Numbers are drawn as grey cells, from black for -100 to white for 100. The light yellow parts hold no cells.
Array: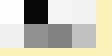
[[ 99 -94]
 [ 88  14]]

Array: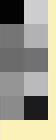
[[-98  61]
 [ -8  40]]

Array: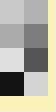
[[58 40]
 [34 -2]]

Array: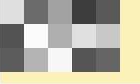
[[ 75 -16]
 [-35  97]]

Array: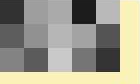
[[-61  24]
 [-27  14]]

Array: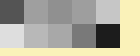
[[-34  25]
 [ 74  44]]

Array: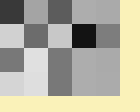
[[-55  29]
 [ 64 -15]]
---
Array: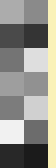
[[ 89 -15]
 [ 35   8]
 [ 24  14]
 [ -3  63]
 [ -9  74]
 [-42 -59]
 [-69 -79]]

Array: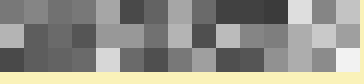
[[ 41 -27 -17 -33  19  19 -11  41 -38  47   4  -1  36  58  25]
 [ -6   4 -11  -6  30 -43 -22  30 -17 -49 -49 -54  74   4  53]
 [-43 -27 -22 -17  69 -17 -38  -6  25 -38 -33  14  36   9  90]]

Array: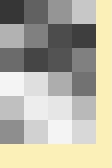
[[ 91  75  35 -11]
 [ 51  85  80  45]
 [ 40   0 -41 -51]
 [ 12  63  91  69]
 [-17 -46 -35   0]
 [-57 -23  18  57]]

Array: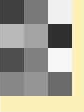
[[ 44  28 -62]
 [  7  17 -16]
 [-39   1  93]
 [-50  -5  88]]

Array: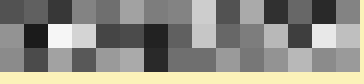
[[ 15 -79  93  66 -46 -41 -73 -25  55 -19  -2  44 -51  82  50]
 [  9 -41  27 -31  21  33 -68 -13 -13  21  -7  15  44   9  21]
 [-36 -25 -57   3 -13  27  -2   3  61 -36  33 -62 -19 -68   3]]

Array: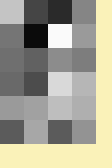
[[ 54 -46 -67   4]
 [ 21  26  49  37]
 [ -8 -91  96  21]
 [-13 -24  10  -2]
 [-18 -40  70  43]
 [-29  31 -29  15]]

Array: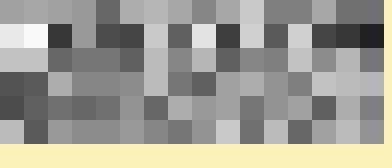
[[ 83  95 -57  20 -40 -46  58 -25  78 -51  63 -30  63 -46 -57 -74]
 [ 52  52 -19  -7  -7 -25  47   4  42 -25   4  -1  52  10  42  -7]
 [ 47 -30  20  10  10  20   4  -7  15  58 -13  47 -19  26  47  15]
 [ 26  31  26  20 -19  36  42  31   4  31  58  -1  -1  31 -13 -13]
 [-35 -30  36   4   4  10  47  -7 -25  26  36  15  -1  52  47  42]
 [-40 -25 -13 -19 -13  15 -19  36  20  26  -7  15  26 -25  36  -1]]
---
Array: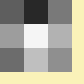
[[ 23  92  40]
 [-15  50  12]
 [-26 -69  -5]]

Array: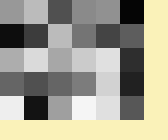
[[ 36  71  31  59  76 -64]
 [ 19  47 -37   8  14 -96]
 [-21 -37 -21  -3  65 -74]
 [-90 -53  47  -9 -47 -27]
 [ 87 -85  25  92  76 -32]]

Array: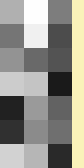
[[ 38  99  -2]
 [ -8  88 -40]
 [ 60  54 -80]
 [ 65  43 -68]
 [-74  21 -23]
 [-62   9 -13]
 [ 15 -18 -35]]

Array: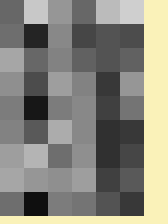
[[-19  57  18 -19  47  62]
 [ 24  41 -14  12 -62 -45]
 [ 30  18  12  24 -50 -30]
 [ 30 -19   2 -24 -35 -24]
 [  2 -30  35   7 -62 -56]
 [ 12 -40  24   2 -56  18]
 [-14 -72   7 -45 -35 -40]
 [ -3 -82  -3   7 -50  -9]
 [-14 -88  -3  -9 -35 -56]]

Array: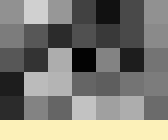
[[ 14  63  19 -49 -87 -43  14]
 [-77  47  41 -21 -26  -9  -3]
 [-66   3 -21  52  25  36 -15]
 [ -3 -32 -66 -37 -55 -43   8]
 [-32 -60  36 -98   3 -77  -9]]

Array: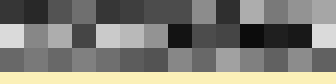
[[ 70   5  36 -46  58  46  15 -86 -40 -46 -91 -75 -81  70]
 [-18  -6 -18   0 -12 -28 -34   5 -18  26   0 -23  10 -23]
 [-57 -69 -34 -12 -57 -51 -40 -40  10 -63  36  -6  15  31]]

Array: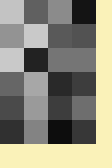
[[ 15  58 -30 -36]
 [-20  31 -68 -52]
 [-42  21 -52 -14]
 [-62   3 -90 -57]
 [ 53 -25   9 -84]
 [ 58 -73  -8  -8]]

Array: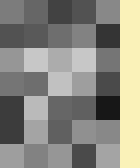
[[ 18  56  35  56  -8]
 [-53  46 -20 -25 -82]
 [-53  29 -25  13   7]
 [ 24   2  18 -42  29]
 [ -8 -14  51  24 -42]
 [ -3 -20 -48 -36   7]
 [-36 -30 -14   2 -59]]
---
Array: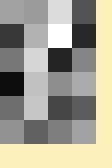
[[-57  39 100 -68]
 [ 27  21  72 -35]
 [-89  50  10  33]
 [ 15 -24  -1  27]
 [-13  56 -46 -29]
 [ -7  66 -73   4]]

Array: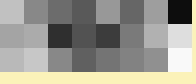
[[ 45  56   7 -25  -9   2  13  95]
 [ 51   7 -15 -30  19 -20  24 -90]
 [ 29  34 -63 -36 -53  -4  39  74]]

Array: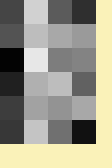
[[-75  38  48 -24]
 [-35  48  32  21]
 [-52  27  15  32]
 [-98  81  -2   3]
 [-57  54 -12 -87]
 [-46  64 -29 -63]]

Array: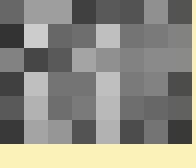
[[-19  24  24 -50 -30 -35  13 -35]
 [-55  29  18 -35  40 -40  -9 -55]
 [-50  50  -9  -9  50  -4   2 -40]
 [-30  40 -14  -4  45 -14 -19 -24]
 [-60  60 -19 -14  50  -9  -4   2]
 [  2 -45 -30  29  13   2   8   8]]

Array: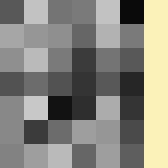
[[  2  24  46 -20  24 -26]
 [ 30  18  12 -20  40  -4]
 [ 12  46  -4 -54  -9 -31]
 [-31  52  -9  -4  52 -92]
 [  7 -54 -15  24  18 -42]
 [-36 -15 -36 -59 -31 -70]
 [  7  57 -86 -64  35 -59]]

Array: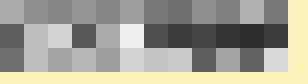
[[-27  49  65 -32  34  87 -37 -53 -47 -59 -64 -53]
 [-12  49  29  44  23  65  54  59 -27  29 -22  71]
 [ 34  12   6  17   6  23  -6 -12  12   0  39  -6]]

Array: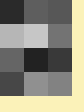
[[-44  13   2]
 [ 43  55 -10]
 [-67 -26 -32]
 [-21 -73 -55]]

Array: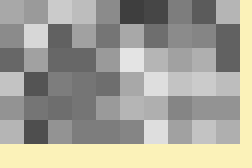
[[ 32  21  59  48   9 -51 -45  -2 -29  42]
 [ 42 -39  15  -2  -2   4  74  26  53  37]
 [ 53 -34  -2  -8 -14  32  74  53  59  48]
 [ 15  -8 -14  -8  21  42  37   4  15  15]
 [-19  26 -19 -19  21  79  42  26  37 -24]
 [  9  69 -24  26  -8  32 -14   9   4 -24]]
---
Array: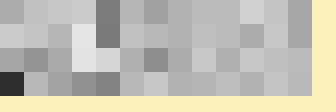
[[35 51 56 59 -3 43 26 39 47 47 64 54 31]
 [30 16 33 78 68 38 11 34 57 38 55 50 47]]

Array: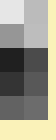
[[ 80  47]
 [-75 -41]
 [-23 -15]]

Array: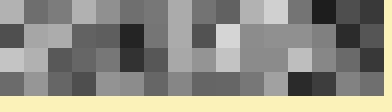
[[ 40 -14  -3  39  13 -13  -7  34 -10 -24  40  63  -9 -77 -39 -55]
 [ 54  39 -31 -20  -7 -61 -32  32  16  53   9   9  49   6 -17 -56]]

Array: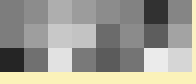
[[ -3  10  36  22  10   2 -61   5]
 [-71 -11  77  -5 -28 -10  84  67]]

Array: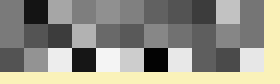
[[ -4 -84  30  -1  13   0 -24 -35 -53  52  -8]
 [-35  15  86 -83  91  61 -98  82 -26 -42  81]]

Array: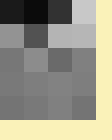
[[-80 -91 -61  57]
 [ -7  10 -17   0]
 [ -9  -5   0  -9]]
